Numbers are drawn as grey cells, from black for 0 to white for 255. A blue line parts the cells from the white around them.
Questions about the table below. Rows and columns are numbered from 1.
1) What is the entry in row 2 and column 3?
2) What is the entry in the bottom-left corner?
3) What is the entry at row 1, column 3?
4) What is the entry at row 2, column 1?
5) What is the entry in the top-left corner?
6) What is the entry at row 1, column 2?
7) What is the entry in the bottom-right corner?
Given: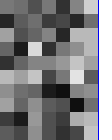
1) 111
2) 92
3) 80
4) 38
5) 120
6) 111
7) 196

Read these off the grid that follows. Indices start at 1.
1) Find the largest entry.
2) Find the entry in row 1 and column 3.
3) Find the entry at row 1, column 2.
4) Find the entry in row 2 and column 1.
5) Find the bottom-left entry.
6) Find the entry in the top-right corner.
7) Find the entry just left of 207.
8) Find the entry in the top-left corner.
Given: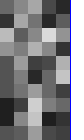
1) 218
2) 167
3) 136
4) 51
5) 83
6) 40
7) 63
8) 104
